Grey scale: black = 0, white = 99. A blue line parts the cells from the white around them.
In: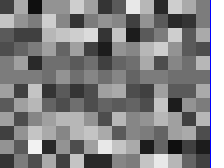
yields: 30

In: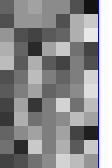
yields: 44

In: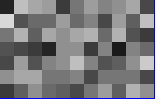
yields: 56

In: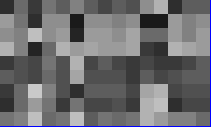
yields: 74

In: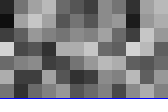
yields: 41
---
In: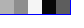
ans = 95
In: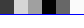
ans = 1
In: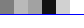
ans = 7
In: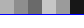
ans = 77
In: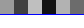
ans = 7
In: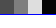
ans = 49
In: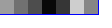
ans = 21
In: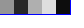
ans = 68
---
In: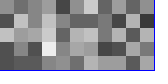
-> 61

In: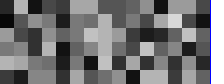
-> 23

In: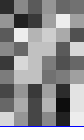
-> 53

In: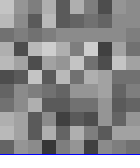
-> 54

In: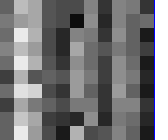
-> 51

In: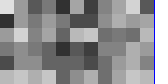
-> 64

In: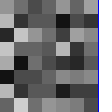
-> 53

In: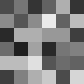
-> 78

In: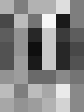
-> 69
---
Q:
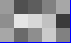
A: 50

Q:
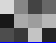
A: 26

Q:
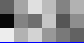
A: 51

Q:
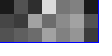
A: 50

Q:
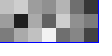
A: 43

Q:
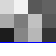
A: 34

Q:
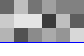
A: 50

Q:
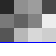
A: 61

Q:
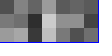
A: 39
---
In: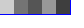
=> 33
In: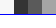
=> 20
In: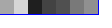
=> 31
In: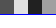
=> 87
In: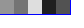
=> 86
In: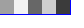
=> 40
